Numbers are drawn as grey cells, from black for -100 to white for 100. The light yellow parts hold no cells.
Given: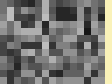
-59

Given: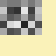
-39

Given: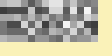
30

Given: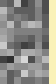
-26

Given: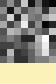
11

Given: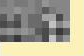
-29
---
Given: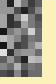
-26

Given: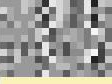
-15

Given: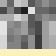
77

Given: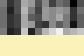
-14

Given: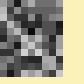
-13
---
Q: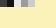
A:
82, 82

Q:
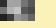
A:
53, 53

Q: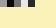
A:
-11, 82

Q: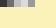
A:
52, 72

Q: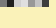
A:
75, 75

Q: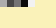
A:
-9, 90

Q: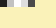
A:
99, 99

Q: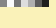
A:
73, 97

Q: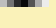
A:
-93, 85

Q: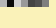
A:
20, 65
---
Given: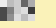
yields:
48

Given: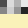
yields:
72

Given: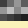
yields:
-16

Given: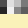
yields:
75

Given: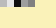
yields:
81

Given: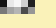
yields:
83

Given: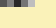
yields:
1
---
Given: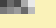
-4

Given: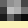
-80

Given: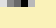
76

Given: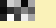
-72

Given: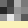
17

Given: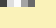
-49

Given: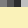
-1

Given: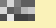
-39

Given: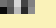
-92
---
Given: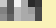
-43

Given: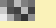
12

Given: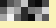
-31

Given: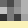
27

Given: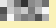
35

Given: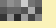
1
